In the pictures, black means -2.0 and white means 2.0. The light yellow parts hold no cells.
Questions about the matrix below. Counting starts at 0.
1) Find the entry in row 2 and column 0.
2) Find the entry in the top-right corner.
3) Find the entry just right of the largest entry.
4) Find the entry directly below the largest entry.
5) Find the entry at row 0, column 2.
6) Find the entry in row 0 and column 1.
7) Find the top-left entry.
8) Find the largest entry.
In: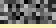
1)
0.2
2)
-1.4
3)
-1.0
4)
-0.6
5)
-1.0
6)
-0.8
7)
0.4
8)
1.2

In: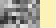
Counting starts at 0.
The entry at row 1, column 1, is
1.0
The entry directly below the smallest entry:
-0.8
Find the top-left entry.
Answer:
0.8
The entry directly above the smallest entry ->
1.4
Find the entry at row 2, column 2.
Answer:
-0.2
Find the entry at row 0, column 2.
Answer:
1.2
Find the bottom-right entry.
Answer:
0.4
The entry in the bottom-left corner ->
0.0
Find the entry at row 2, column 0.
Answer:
0.4
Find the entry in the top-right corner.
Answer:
-0.6
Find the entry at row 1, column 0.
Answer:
0.6
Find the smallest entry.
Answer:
-1.4
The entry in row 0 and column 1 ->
0.6
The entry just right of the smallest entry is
-0.2
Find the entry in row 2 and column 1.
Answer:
-0.2

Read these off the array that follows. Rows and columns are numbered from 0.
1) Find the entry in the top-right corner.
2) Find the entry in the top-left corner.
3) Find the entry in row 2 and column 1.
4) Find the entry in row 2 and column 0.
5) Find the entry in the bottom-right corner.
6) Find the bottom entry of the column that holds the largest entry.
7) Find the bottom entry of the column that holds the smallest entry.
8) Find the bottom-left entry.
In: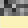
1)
0.3
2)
0.5
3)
0.1
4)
-0.9
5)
-0.3
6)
-0.5
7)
0.5
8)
-0.9

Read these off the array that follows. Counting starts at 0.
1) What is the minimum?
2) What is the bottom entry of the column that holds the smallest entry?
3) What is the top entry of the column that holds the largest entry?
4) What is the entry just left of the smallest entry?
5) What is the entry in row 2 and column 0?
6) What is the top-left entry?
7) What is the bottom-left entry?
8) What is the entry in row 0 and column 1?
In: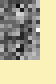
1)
-1.8
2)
-1.4
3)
1.0
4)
-0.2
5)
0.8
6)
-0.4
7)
0.2
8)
-0.2

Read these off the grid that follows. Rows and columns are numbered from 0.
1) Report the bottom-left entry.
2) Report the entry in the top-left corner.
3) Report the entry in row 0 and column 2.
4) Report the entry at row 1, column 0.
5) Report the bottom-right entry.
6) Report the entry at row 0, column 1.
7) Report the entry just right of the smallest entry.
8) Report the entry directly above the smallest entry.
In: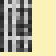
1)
-1.6
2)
-1.4
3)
-0.6
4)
-1.0
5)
-1.4
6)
1.4
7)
1.2
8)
-0.8

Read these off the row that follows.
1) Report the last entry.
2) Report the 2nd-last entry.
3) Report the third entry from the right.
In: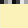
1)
0.6
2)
1.6
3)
-1.0
